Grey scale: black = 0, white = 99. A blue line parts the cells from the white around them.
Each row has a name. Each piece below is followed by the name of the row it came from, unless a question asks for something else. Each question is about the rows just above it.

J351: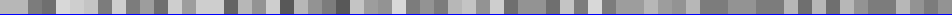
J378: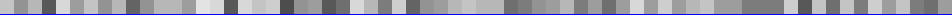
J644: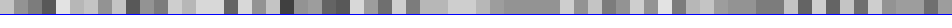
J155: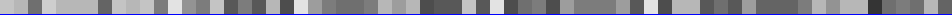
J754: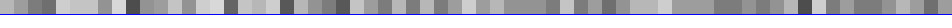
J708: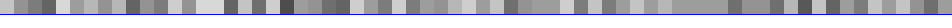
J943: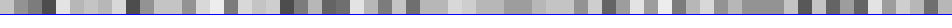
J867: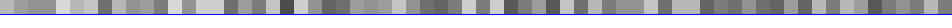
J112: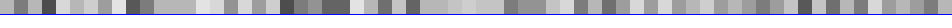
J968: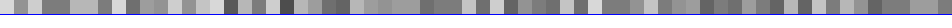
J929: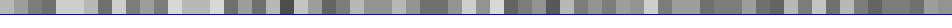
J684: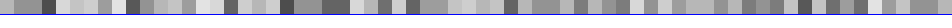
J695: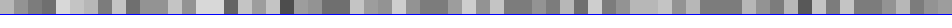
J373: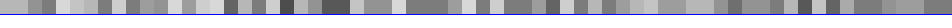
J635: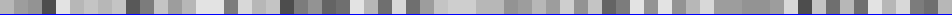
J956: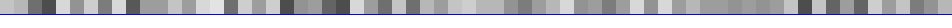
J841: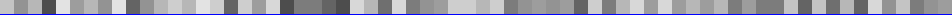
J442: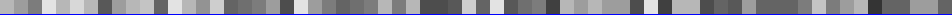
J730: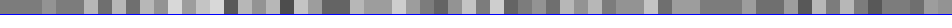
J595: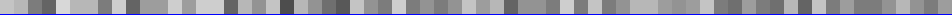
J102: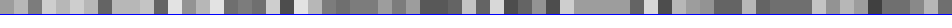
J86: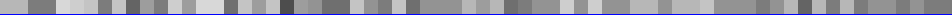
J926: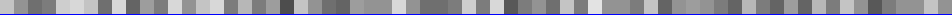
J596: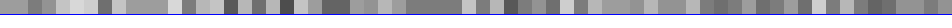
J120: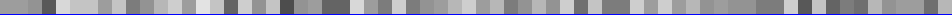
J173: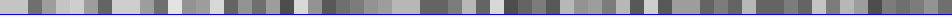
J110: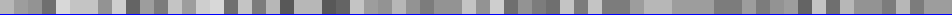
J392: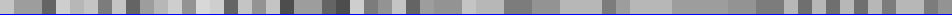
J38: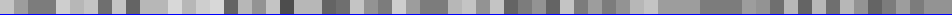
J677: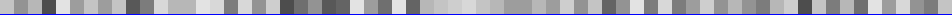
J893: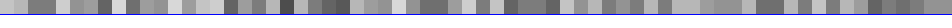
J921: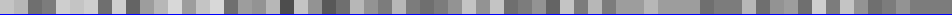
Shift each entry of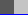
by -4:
[30 72]
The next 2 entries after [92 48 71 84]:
[57 71]
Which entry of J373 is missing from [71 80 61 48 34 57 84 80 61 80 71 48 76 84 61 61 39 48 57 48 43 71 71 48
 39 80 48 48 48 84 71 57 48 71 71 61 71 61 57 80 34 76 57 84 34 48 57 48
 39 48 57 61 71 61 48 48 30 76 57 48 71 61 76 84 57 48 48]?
[66]
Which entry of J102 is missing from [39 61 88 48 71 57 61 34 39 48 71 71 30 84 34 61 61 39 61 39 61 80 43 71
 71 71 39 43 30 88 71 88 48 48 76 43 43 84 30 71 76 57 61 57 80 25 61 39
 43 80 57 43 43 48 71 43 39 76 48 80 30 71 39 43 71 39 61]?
[53]
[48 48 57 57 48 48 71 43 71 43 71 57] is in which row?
J351
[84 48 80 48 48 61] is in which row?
J373

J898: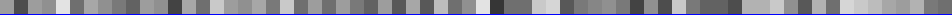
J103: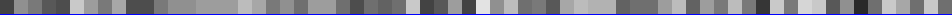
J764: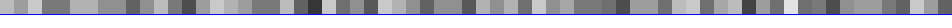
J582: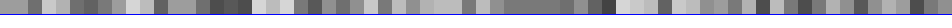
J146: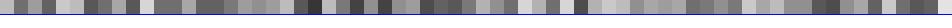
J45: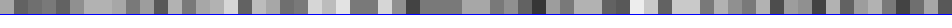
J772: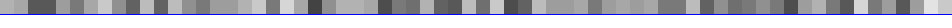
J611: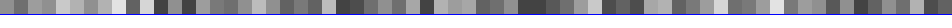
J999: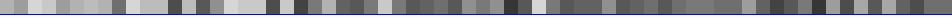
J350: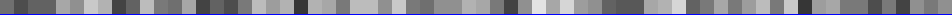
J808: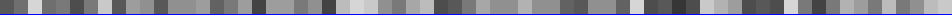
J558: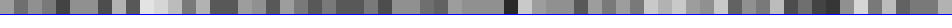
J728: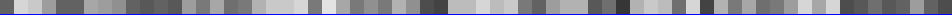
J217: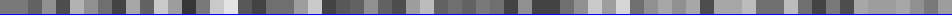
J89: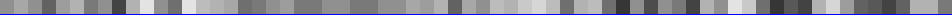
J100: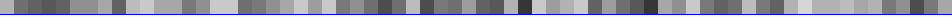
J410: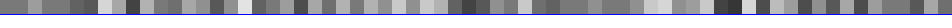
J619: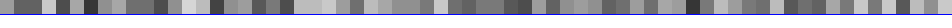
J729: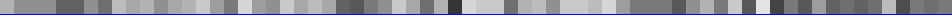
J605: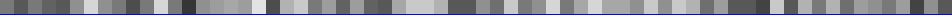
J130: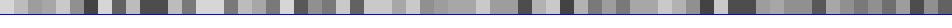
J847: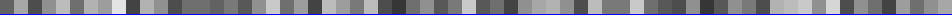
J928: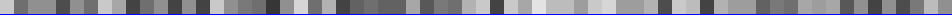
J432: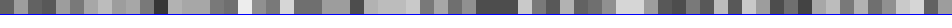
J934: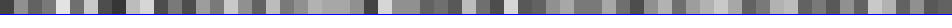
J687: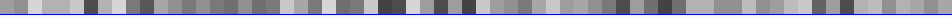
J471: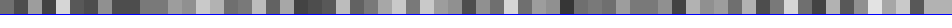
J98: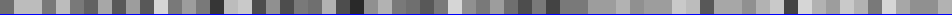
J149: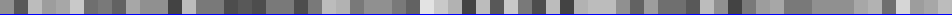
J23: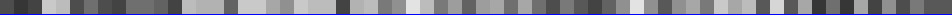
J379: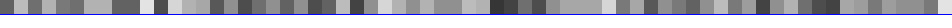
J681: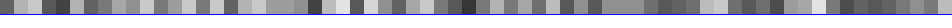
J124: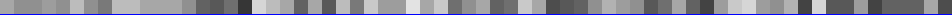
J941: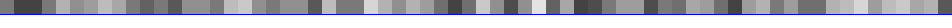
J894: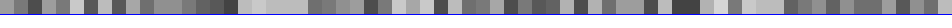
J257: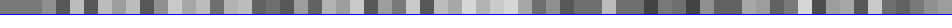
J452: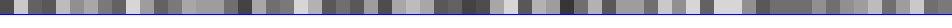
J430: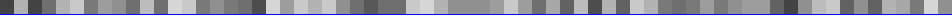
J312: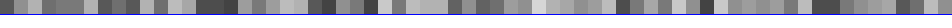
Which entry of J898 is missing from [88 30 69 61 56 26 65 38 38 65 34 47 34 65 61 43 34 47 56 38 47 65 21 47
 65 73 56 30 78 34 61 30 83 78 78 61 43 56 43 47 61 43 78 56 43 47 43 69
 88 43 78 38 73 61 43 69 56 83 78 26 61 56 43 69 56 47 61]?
[52]
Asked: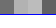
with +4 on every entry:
[47 73 77 42]

